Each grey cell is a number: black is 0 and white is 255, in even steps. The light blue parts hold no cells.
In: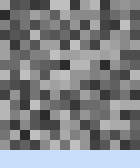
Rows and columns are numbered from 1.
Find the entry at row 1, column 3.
86
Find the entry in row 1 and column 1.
170
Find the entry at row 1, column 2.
77
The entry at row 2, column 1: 43
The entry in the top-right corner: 137
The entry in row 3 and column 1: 128
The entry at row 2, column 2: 107
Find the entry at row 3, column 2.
77
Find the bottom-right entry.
77
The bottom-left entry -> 148
